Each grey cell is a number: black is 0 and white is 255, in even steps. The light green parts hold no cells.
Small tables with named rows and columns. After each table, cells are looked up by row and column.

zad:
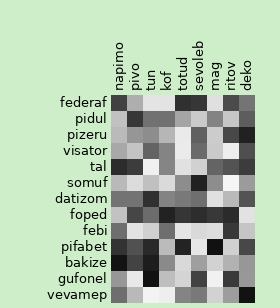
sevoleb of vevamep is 121
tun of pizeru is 141
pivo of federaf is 174
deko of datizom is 83
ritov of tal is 83
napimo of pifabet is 51
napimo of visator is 168
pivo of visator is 196
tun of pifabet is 41
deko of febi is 197
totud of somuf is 141
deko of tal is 60
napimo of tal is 44
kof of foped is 34
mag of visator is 202
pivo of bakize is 67
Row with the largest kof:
vevamep

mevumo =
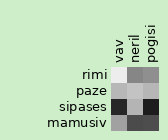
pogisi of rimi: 143
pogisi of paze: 182
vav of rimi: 237
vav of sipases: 39
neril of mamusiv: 75
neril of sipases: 180
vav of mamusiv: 161
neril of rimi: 134
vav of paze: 183
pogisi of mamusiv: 77
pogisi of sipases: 29
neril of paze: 195

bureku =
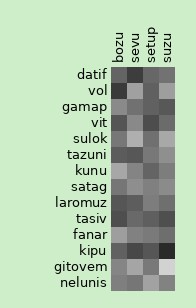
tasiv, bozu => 78
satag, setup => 128
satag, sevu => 142
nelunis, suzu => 130
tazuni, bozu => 92
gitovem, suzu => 210
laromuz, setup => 125
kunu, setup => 100
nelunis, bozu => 127

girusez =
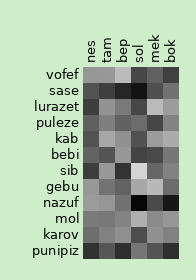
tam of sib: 153
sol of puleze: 108
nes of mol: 122
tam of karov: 129
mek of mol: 139
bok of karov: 129
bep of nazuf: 114
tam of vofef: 152
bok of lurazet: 156
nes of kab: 83
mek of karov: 145
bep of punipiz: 46
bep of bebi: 151
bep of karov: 144
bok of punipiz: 46
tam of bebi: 84
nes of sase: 83
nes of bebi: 99
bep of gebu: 98
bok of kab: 171

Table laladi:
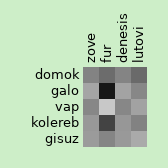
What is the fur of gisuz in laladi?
133
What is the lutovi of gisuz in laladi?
170
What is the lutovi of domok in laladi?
106
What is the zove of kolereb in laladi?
152
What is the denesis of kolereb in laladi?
151
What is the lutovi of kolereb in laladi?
130
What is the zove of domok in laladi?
131
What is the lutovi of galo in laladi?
135
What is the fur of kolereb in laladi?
67
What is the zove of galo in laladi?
165
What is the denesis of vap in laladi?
135
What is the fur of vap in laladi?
200
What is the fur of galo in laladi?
23
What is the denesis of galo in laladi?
163
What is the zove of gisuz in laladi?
155
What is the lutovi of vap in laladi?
162
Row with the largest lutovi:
gisuz

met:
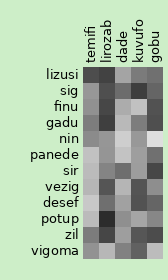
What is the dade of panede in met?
195
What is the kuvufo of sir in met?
157
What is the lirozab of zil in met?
70
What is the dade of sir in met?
110
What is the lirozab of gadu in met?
63
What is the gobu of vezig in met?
142
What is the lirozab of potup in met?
44
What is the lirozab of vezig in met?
85
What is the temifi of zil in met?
124
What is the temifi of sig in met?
151
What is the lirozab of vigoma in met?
183
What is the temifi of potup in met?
187
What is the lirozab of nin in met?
150
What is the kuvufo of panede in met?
158
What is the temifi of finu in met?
145
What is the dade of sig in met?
108
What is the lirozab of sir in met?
132
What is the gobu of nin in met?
222
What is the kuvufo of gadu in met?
125
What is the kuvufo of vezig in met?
84

